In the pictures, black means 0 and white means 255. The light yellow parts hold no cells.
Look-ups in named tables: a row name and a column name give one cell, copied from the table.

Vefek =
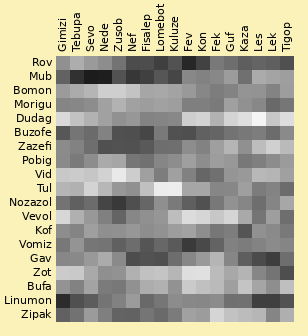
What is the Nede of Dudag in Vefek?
161
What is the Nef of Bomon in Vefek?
195
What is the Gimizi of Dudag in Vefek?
217
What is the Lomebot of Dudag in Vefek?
133
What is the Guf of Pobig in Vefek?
152
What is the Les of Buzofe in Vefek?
125
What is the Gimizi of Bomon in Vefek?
155
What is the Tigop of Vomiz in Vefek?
133
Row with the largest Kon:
Zot

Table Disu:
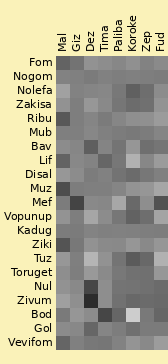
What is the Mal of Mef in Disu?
124
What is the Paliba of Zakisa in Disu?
118
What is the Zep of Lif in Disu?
135
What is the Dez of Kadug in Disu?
131
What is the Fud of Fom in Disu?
138
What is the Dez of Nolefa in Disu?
133
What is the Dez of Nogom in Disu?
123
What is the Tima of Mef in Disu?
135
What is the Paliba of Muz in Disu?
133
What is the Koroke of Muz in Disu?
147
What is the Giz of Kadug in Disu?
123
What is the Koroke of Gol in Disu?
112
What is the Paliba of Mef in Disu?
167
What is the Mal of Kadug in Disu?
124
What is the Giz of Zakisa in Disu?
126
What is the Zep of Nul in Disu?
112
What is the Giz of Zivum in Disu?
143
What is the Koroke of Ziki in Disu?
150
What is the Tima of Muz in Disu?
127
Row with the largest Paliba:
Mef

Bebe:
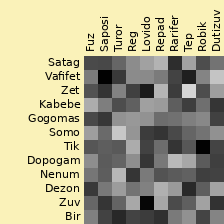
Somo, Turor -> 199
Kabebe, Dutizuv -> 53
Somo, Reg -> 149
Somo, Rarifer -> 73
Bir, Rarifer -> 122
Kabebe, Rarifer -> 94
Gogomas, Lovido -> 146
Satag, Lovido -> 161
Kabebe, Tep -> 62
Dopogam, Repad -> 120
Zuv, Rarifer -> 75
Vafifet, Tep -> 31
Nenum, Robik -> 63
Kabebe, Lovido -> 160
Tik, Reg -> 172
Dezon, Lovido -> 129
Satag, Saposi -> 72
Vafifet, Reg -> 139
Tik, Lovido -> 66
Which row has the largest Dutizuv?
Vafifet

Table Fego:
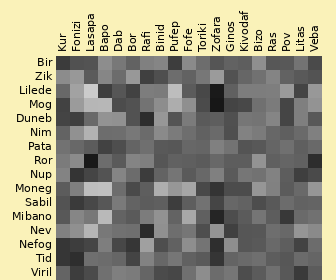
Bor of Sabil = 99
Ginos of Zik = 82
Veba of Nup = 74
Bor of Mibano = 90
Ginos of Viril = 118
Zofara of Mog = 23
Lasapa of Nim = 178
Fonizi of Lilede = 162
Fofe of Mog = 143
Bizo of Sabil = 77
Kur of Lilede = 104
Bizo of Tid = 111
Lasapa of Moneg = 190
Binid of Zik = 79
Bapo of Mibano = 185
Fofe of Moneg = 166
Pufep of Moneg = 151
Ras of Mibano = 93

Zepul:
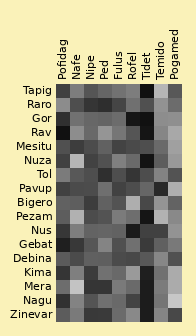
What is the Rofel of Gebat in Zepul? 112
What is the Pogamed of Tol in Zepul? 83
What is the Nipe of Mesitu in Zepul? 76
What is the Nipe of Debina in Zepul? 96
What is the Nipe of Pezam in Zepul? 76
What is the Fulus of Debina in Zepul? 75
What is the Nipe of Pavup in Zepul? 76
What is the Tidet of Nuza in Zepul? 19
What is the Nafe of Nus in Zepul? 126
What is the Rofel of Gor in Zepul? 22
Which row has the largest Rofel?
Bigero

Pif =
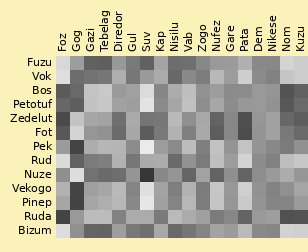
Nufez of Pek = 194
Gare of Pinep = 150
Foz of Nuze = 143
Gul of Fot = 167
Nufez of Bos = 157
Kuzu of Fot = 105
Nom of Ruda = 81
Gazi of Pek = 173
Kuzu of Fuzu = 204
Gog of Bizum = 144
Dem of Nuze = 141
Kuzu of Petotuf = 105
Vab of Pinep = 183

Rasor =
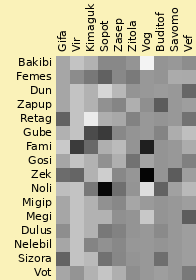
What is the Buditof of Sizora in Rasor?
110
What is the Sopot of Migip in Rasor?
145
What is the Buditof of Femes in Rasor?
148
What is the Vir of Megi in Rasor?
195
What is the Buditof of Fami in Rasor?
148
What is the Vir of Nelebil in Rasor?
195
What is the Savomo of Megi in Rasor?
152
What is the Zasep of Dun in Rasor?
184
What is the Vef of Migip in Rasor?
158
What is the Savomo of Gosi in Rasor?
152
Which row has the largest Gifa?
Fami

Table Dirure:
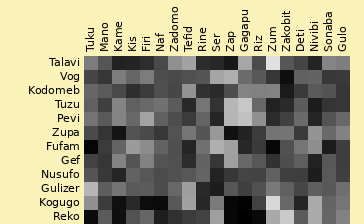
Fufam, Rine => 113
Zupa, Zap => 17
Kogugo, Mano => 60
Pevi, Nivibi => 37
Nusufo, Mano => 56
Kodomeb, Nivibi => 90
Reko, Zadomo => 49
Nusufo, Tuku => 84
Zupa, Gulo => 130
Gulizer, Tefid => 158
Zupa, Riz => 60
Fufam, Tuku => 5
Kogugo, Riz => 66
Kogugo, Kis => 40
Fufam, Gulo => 62
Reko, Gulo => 130
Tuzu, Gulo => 54
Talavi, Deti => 68

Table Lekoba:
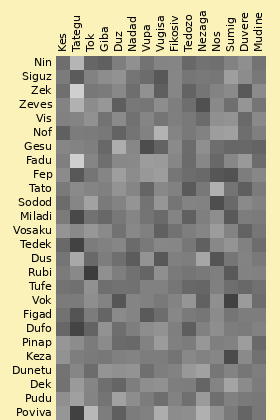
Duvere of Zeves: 149
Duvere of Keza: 138
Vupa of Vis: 133
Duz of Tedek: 134
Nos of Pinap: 127
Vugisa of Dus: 88
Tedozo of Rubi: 117
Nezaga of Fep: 105
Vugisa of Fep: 157

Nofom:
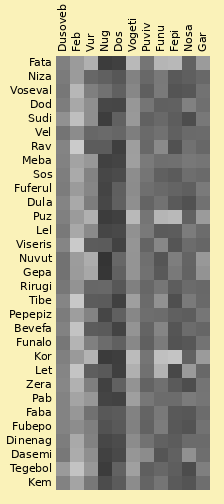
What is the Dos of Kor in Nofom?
62
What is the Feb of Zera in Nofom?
177
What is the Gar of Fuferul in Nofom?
122
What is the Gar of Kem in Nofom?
110
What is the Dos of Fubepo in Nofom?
89
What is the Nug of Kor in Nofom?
59
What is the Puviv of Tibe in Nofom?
107
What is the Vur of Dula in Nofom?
125

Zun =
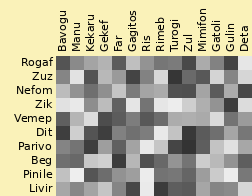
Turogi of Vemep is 172
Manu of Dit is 207
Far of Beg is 60
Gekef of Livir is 197
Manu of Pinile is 238
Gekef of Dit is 62
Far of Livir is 133
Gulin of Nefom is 172
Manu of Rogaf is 138
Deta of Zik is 220
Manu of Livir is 135
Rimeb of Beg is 104
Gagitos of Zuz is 68
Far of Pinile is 146
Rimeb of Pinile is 115
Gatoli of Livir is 133
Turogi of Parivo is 69
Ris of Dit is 125
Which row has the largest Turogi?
Zik

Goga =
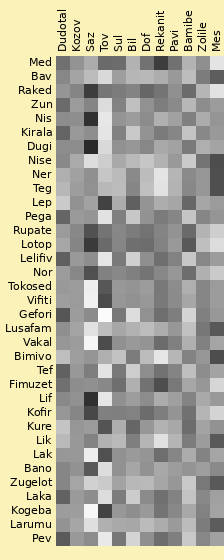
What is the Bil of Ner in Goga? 138
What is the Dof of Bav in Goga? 184
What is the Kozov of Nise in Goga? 170
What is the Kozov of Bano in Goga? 146
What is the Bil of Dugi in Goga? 150
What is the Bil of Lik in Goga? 127
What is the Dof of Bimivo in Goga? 188
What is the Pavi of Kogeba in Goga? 136

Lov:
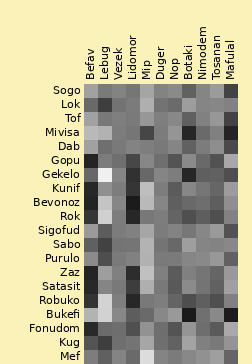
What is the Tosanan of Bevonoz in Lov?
94
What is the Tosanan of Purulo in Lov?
152
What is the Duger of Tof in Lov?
127
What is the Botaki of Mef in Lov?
136
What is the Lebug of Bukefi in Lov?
210
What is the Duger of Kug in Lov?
111
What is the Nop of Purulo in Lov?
123
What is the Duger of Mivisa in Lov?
124
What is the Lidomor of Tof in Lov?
122
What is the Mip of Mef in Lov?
220
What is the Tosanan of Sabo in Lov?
131
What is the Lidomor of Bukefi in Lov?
93
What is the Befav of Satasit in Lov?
40
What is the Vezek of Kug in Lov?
111

